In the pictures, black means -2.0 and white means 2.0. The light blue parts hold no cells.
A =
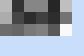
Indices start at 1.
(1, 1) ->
0.9
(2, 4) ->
-1.0
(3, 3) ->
-0.1
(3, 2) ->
-0.4
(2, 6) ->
-0.2

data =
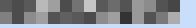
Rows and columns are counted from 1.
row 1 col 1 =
-0.6
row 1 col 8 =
1.1
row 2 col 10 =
0.5
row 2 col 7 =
-0.6
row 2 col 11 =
-1.2
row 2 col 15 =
0.7
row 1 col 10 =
-0.3
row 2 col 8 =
-0.8
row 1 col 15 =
-0.9

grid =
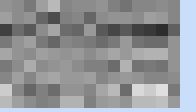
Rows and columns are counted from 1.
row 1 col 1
0.3
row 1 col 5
0.9
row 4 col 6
0.1
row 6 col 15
0.3
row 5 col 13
0.8
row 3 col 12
-1.0
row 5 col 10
0.6
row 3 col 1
-1.0
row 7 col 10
0.3
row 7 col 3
0.1
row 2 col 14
0.4
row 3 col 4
0.2
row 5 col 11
0.4
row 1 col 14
0.2
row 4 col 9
-0.3
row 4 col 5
-0.4
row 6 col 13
-0.1
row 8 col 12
1.4
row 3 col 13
-1.1
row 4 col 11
0.4
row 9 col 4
0.0
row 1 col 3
-0.1
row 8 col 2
0.1
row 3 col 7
-0.4
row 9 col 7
0.8
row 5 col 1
0.6
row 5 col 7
0.4
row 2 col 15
0.1
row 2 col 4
-0.4
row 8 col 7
0.3
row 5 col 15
0.3
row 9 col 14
1.0
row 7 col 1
0.1

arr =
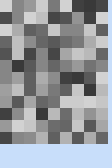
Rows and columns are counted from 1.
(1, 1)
1.3
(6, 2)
-1.1
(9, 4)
-0.4
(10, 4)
-1.1
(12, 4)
0.8
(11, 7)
1.1
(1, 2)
0.1
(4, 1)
-0.4
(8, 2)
1.0
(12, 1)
-0.9
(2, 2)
0.1
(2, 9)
1.3
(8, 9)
0.9
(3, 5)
1.1
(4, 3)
0.2
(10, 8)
0.3
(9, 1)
0.4
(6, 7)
0.4
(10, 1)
-1.0
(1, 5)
-0.1
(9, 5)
-0.2
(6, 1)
0.1
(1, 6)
1.3
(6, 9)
0.1
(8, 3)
-0.5
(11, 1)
0.4
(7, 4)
0.7
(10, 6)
-0.3
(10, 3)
1.2
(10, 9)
0.8
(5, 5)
-0.9
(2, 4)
1.0
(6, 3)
-0.6

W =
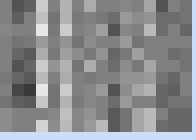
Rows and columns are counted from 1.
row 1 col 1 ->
0.0
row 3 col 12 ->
0.0
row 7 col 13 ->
0.4
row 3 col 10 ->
-0.7
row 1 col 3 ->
-0.5
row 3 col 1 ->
0.1
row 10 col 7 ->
0.1
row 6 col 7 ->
-0.2
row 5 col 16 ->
-0.2
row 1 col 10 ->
0.0
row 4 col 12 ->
-0.2
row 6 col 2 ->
-0.7
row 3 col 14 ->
-0.3
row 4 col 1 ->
0.0
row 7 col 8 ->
-0.1
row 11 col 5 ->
0.2
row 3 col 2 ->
0.0
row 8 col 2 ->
-0.9
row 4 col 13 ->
0.0
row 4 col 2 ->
-0.2
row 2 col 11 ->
0.4
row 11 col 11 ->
-0.2
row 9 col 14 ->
-0.4
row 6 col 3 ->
-0.4
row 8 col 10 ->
-0.7
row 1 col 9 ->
0.0
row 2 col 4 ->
1.0
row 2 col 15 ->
-0.3
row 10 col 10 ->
-0.6
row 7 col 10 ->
0.0
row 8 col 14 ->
-0.4
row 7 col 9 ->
0.0
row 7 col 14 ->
-0.2
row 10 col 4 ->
0.0
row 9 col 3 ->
-0.6
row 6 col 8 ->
0.7
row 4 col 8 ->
0.2
